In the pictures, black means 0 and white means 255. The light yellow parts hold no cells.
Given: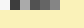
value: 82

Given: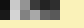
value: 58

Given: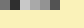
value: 169

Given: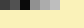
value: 145

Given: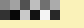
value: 190

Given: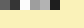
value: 158

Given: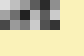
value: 92

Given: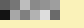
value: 138

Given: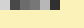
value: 119
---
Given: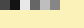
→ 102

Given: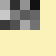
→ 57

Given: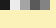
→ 131

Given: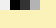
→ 179

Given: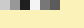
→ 119

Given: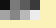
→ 92

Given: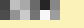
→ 77

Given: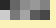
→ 91

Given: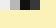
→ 184
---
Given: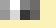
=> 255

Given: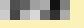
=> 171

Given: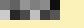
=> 127

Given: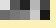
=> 34

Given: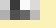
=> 58

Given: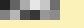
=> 230
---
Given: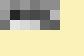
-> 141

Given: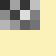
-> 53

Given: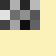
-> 37

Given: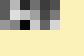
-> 60

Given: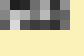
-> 49

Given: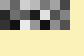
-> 163
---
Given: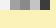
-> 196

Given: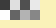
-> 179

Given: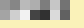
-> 218

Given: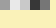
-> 55

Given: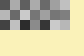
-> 202

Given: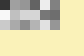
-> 225

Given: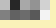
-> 89

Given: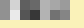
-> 114

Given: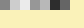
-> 45

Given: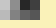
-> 98
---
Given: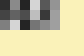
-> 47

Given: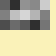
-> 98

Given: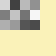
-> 214

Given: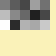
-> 125

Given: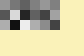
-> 151

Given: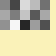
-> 135

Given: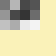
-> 119

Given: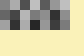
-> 132

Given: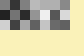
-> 128

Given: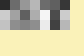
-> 43
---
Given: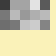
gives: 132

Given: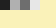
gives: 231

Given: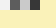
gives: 55

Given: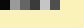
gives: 78

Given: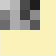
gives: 86

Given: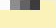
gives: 60

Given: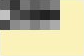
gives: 170

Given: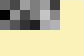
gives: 178
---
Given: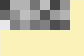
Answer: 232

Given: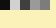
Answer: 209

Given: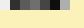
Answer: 239

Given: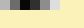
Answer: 222

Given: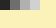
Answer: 209

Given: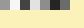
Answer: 246

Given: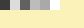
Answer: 255

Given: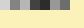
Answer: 211
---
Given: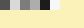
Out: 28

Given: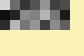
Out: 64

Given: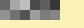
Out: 95

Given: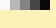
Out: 70

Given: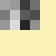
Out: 58

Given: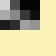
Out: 5
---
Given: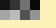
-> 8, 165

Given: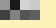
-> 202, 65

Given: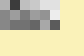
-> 225, 135

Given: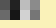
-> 139, 106

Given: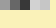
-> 198, 156

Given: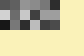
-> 45, 23

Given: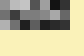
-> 51, 177

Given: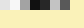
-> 89, 228

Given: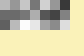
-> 57, 96

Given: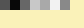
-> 137, 83
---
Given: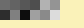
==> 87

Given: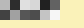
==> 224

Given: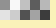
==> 193

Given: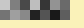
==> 73

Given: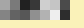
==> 33

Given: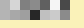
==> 128

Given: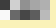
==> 145

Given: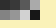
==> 89
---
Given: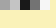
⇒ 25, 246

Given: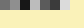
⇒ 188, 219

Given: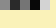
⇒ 117, 211

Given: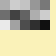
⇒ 99, 234

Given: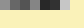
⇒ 133, 198

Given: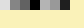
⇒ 0, 223

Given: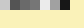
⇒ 118, 235

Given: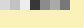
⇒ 55, 237
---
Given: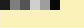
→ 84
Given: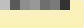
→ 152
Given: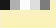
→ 176
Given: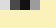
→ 220
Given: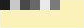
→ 73
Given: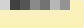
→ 138
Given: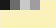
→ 24
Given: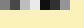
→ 234
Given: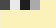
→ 72
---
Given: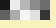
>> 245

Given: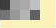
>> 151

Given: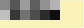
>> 77

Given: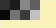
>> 115

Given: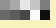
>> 72

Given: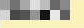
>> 20

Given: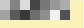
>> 142
